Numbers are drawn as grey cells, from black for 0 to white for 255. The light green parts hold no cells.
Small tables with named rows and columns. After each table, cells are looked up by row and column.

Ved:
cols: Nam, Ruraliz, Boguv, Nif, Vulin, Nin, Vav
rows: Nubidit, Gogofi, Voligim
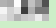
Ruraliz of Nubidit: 169
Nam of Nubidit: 177
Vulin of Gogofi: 175
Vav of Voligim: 190
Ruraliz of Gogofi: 210
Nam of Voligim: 226
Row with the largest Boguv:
Nubidit

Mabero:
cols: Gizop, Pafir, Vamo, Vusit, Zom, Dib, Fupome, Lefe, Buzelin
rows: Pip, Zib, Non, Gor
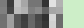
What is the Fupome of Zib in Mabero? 99
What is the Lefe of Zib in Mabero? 166
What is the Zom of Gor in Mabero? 104
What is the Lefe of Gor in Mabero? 209
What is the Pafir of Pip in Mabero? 59
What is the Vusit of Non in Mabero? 61
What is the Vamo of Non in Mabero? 88
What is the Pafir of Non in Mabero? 160
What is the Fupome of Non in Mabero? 49
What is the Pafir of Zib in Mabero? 68
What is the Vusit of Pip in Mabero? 166
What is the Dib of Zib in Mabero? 138

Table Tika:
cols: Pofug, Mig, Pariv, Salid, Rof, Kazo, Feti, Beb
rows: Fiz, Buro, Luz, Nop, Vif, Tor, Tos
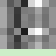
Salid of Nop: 129
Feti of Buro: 120
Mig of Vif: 87
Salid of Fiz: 41
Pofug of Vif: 142
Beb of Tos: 144
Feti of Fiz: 169

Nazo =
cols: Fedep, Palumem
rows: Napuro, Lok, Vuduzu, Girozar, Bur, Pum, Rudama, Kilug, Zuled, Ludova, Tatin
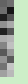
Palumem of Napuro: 111
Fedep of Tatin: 160
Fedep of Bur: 33
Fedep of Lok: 110
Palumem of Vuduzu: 82
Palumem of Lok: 22
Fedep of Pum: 173
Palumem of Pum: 181
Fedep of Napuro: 99
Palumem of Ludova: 197
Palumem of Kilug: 152
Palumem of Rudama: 192

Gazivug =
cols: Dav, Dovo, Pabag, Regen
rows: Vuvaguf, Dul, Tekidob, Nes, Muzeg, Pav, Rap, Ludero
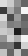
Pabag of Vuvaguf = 145
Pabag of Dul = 122
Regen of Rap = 209
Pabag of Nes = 133
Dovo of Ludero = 101
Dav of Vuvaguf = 220
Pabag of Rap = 52
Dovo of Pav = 209
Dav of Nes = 188
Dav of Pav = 148
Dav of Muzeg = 202
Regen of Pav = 243
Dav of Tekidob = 219
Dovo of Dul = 170
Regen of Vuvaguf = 100
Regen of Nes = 110
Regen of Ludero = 101
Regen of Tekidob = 96
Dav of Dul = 60
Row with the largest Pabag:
Ludero

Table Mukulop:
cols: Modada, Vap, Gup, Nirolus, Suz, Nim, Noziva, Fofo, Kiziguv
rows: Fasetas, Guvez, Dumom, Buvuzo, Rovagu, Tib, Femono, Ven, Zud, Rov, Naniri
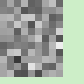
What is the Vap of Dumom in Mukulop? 184
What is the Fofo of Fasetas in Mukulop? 191
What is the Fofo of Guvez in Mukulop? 141
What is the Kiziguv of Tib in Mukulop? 84
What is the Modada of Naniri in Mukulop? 165
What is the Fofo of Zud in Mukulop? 177
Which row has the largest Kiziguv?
Femono

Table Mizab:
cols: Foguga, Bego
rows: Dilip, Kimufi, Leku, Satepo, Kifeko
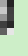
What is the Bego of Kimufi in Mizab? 64
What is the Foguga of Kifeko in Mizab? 97
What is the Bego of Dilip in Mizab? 36
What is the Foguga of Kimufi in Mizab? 200
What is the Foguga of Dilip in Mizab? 166
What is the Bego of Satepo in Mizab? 40
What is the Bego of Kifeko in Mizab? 230
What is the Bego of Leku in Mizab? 66

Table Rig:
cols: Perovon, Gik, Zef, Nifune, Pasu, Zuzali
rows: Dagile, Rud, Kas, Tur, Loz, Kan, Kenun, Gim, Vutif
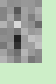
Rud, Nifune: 162
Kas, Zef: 116
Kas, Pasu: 127
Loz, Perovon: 134
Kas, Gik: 168
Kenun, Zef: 50
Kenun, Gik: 150
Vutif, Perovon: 179
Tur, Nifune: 155
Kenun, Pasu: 159
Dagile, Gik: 143
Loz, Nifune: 178
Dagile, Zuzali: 140
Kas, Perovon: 133
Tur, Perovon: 179
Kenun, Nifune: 157

